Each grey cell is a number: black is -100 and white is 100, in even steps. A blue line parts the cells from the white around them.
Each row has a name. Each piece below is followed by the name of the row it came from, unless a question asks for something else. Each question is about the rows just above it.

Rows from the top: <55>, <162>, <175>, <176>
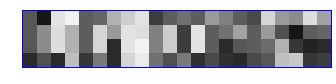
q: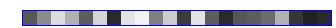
<175>
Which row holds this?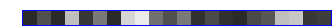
<176>
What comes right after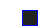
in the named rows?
[-67]
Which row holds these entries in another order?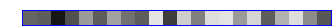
<162>

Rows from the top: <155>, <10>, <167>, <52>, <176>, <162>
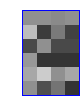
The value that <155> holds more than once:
[13]
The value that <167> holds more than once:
[-43]
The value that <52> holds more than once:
[-59]
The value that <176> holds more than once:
[31]
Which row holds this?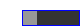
<52>
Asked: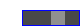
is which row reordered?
<167>
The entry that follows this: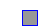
[-59]

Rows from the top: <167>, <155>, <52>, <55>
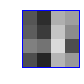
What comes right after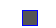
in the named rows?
[-65]
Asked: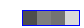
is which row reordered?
<52>

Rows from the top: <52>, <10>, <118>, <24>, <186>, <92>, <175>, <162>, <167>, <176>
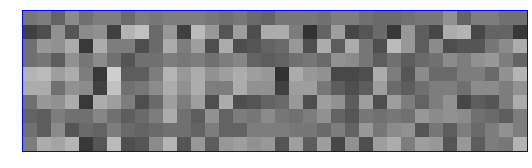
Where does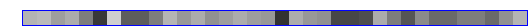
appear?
<186>
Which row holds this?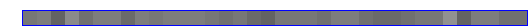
<52>
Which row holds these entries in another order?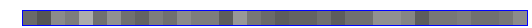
<162>
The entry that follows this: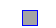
[41]

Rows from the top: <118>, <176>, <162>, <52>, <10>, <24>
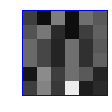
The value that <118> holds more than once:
[-89]
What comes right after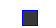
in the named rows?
[86]
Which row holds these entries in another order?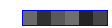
<162>

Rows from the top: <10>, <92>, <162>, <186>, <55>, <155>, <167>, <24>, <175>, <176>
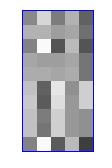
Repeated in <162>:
[-34]
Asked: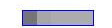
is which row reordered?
<55>

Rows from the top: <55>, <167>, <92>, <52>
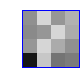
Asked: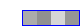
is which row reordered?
<92>
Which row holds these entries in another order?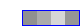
<92>

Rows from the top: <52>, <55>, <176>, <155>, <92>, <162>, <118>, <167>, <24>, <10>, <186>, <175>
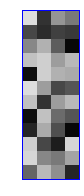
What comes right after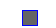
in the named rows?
[45]
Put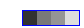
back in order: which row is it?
<52>
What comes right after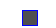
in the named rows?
[-94]
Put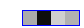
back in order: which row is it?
<92>

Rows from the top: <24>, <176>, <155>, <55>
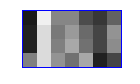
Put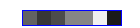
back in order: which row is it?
<24>
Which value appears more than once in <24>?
[5]
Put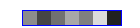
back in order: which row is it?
<155>

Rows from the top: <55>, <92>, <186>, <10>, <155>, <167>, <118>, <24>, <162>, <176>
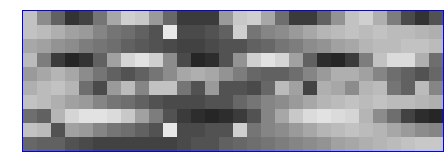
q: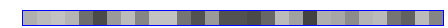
<167>
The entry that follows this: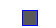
[-36]
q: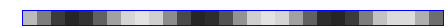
<10>
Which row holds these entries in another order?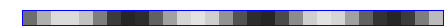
<10>
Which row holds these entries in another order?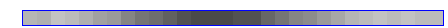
<118>
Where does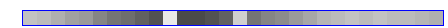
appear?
<92>

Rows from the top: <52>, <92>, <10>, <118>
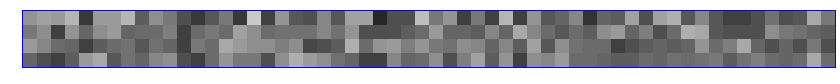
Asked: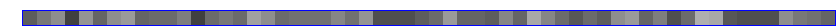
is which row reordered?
<92>
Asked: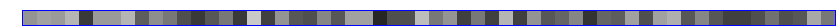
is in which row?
<52>
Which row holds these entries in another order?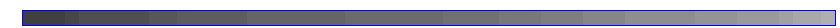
<10>
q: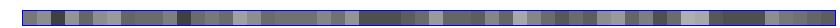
<92>
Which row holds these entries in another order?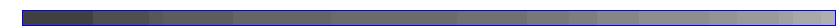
<118>
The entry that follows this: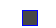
[-38]

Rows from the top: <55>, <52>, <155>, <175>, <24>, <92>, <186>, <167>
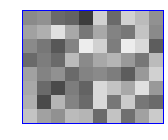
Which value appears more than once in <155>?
[86]
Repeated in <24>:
[3]
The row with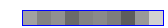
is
<24>
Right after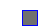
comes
[26]
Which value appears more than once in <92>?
[32]

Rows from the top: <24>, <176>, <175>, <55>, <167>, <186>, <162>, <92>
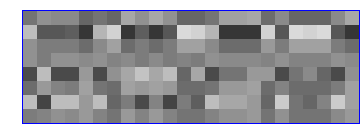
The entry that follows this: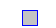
[31]
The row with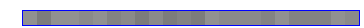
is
<55>

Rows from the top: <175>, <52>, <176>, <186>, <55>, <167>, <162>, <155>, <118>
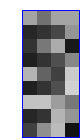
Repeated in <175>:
[29]
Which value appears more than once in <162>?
[53]
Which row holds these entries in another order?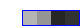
<155>

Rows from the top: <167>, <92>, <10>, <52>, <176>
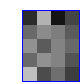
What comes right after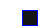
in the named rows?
[-46]
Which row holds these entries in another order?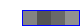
<52>
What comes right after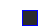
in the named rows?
[40]
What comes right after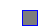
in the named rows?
[-29]
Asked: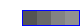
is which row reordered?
<52>

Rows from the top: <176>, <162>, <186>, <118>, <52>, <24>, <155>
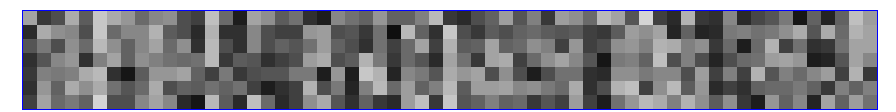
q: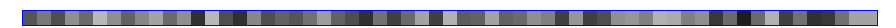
<186>
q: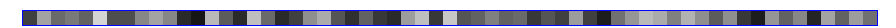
<155>
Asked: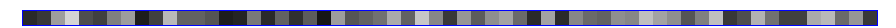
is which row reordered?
<155>
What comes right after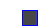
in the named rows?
[-33]
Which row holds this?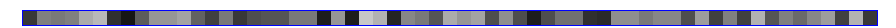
<52>

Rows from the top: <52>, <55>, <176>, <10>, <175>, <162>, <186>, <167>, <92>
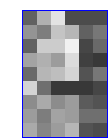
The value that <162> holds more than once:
[-56]
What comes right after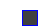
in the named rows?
[-56]
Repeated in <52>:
[-40]
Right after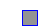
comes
[-2]
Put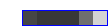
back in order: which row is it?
<162>

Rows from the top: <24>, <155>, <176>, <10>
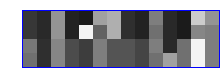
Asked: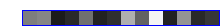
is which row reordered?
<155>
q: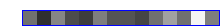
<10>
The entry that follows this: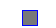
[-63]

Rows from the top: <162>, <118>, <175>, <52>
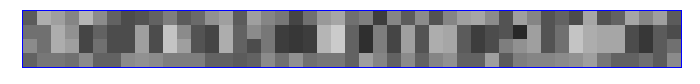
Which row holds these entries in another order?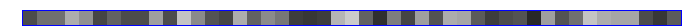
<118>
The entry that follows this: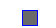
[14]
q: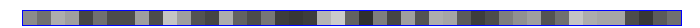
<175>
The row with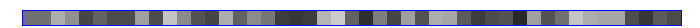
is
<118>
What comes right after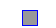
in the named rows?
[30]
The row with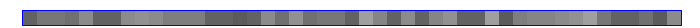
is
<52>

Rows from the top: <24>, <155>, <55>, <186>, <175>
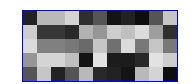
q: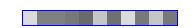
<55>
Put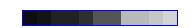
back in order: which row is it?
<24>

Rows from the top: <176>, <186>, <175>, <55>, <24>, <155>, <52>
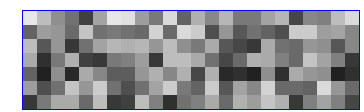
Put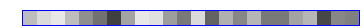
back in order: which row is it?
<176>
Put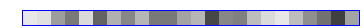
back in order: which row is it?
<176>
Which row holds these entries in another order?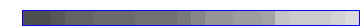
<186>
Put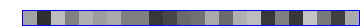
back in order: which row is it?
<52>
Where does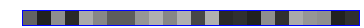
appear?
<24>

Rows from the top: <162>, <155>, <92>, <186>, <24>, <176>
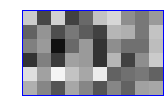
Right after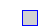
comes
[-49]
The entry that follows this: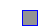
[-39]
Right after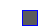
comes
[-49]

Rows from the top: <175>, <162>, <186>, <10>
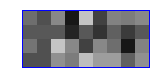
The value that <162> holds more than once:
[-31]
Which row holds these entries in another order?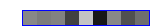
<175>

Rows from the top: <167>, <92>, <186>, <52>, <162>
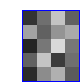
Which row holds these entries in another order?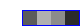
<162>
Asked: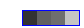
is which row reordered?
<167>
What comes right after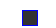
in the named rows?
[-13]

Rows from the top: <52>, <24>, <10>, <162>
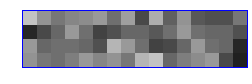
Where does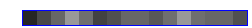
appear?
<24>
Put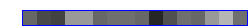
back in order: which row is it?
<10>
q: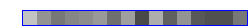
<52>
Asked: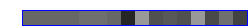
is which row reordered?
<24>
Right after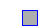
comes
[-25]
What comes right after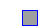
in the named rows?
[-43]
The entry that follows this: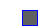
[15]

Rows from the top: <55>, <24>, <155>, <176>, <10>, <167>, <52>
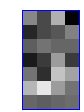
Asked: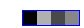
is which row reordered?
<55>
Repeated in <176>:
[-54]

